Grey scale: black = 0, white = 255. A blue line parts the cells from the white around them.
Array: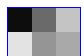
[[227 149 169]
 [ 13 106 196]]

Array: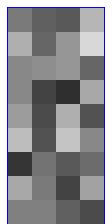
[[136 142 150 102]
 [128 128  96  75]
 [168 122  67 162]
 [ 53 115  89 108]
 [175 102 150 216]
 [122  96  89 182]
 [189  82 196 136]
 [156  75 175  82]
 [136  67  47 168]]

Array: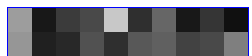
[[150  32  40  81  47  88  96  66  73 127]
 [157  24  59  73 200  47 102  24  53  16]]

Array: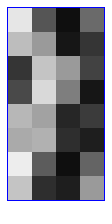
[[ 73 217 126  22]
 [ 53 196 154  66]
 [170 177  46  30]
 [183 162  38  59]
 [189 154  22  53]
 [237  92  15 100]
 [230  85  15 106]
 [196  46  30 154]]

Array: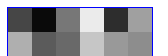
[[175  91 105 198 153 141]
 [ 70  10 119 235  45 160]]

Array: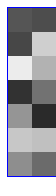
[[ 71 207]
 [199 192]
 [236 178]
 [ 50 114]
 [142 107]
 [ 85  77]
 [149  42]]

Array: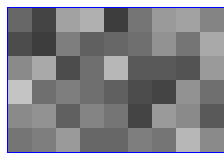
[[138 169  75 110 183  89  89  83 154]
 [138 146  96 132 117  68 154 138  89]
 [117 125 154 103 103 125 117 183 138]
 [196 110 125 110  96  75  68 146 110]
 [103  68 162 176  61 117 154 162 132]
 [ 75  61 125  96 103 110 146 117 169]]

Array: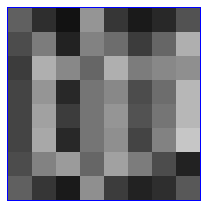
[[ 60 175 136 102 175 124 136 143]
 [ 68 168  40 117 143  68 130 198]
 [ 68 161  60 117 149  82 117 183]
 [ 68 149  40 117 136  76 109 183]
 [ 76 130 155 102 161 124  76  34]
 [ 76 124  34 130 109  60 102 175]
 [ 96  54  26 143  60  34  46  88]
 [ 96  46  18 149  54  26  40  82]]

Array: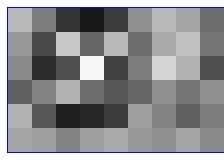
[[165 159 131 159 171 152 144 165 138]
 [ 95 131 178 109  87 102 144 117 144]
 [185 124  52  24  59 144 185 165 109]
 [178  87  30  38  59 159 131  95 124]
 [152  72 199 102 185 109 171 193 117]
 [138  44  80 246  65 124 212 178  80]]
